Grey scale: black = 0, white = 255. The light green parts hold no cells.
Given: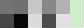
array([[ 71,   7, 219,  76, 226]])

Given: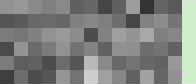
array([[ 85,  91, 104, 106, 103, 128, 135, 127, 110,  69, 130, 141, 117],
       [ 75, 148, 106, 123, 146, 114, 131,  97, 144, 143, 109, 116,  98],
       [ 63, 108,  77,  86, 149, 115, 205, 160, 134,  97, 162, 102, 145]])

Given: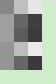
array([[158, 102,  62],
       [149, 189, 234]])

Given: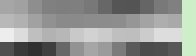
array([[184, 177, 161, 145, 138, 138, 140, 140, 141, 150, 163, 174, 169],
       [ 79,  57,  48,  63, 103, 146, 166, 155, 123,  90,  75,  77,  87]])

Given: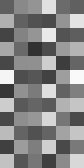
array([[176,  97,  81,  75, 148, 227],
       [168, 105,  49,  76, 156, 180],
       [245,  78,  86,  66, 158, 249],
       [205,  89, 101,  90, 178, 197],
       [187, 100,  81, 100, 163, 197],
       [194,  85, 118,  63, 139, 216]])

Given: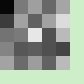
array([[ 60, 162,  97, 162, 220],
       [132,  87,  93,  80,  68]])

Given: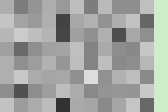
array([[196, 163, 153, 175,  67, 167, 177, 146, 174, 194, 102],
       [160, 106, 143, 161, 164, 191, 131, 170, 141, 136, 198],
       [175, 199, 171, 165, 167, 144, 221, 145, 177, 190, 138],
       [194, 156, 171, 188,  50, 169, 165, 138, 165, 197, 104]])

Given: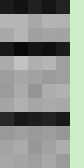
array([[182, 182, 168, 180, 178],
       [ 23,   8,  20,  15,  27],
       [157, 167, 162, 155, 159],
       [165, 176, 167, 170, 168],
       [153, 159, 154, 157, 151],
       [168, 164, 159, 169, 155]])
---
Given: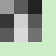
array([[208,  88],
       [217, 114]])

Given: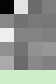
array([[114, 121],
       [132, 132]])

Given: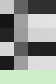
array([[160, 225],
       [155, 210]])

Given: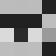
array([[ 33,  33],
       [ 42, 218]])

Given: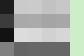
array([[169, 170],
       [220, 217]])

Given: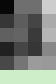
array([[ 93,  69],
       [100,  58]])

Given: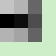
array([[ 14,  77],
       [164,  99]])
